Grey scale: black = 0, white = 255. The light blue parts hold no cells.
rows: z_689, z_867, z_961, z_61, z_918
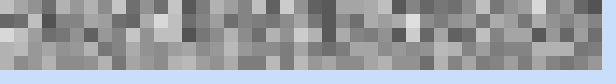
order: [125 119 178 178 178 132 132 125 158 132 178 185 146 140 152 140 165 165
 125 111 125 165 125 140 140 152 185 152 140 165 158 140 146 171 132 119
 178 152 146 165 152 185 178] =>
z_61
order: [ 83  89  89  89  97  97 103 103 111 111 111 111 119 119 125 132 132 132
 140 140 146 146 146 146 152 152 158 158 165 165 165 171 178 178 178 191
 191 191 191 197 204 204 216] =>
z_961
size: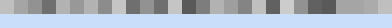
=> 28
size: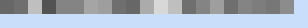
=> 21

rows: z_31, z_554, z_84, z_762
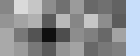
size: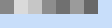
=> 7
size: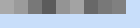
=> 9
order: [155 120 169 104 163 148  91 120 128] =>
z_762
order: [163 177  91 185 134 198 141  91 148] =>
z_554

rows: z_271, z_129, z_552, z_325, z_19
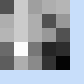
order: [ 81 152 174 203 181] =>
z_552
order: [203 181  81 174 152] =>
z_552
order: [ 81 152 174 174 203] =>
z_129
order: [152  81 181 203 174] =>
z_552
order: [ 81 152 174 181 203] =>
z_552

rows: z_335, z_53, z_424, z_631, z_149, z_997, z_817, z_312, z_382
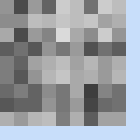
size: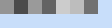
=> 7
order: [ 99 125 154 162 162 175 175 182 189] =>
z_149
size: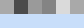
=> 6
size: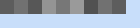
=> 9

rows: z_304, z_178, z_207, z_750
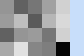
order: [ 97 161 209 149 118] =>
z_304
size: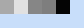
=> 5
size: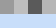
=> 4

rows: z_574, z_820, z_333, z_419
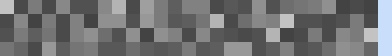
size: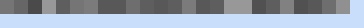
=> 25
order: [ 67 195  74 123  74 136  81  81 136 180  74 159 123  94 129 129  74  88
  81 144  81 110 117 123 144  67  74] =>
z_574
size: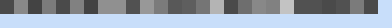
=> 27
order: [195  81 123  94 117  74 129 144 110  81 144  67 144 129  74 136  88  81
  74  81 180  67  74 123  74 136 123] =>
z_333
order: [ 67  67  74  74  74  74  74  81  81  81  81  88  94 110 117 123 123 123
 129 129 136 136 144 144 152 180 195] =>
z_820
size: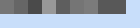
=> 9

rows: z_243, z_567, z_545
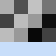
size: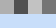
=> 4
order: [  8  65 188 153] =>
z_545
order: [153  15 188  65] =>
z_567

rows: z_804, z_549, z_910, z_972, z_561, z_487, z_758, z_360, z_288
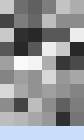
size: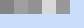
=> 5
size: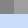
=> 2
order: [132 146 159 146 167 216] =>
z_758
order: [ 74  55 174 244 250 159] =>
z_561
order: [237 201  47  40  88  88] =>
z_910
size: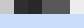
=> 6
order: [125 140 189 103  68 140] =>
z_549

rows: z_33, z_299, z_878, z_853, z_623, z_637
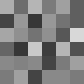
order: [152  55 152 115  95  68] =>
z_299
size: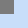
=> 1
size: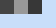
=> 3
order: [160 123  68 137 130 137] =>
z_623
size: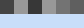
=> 6

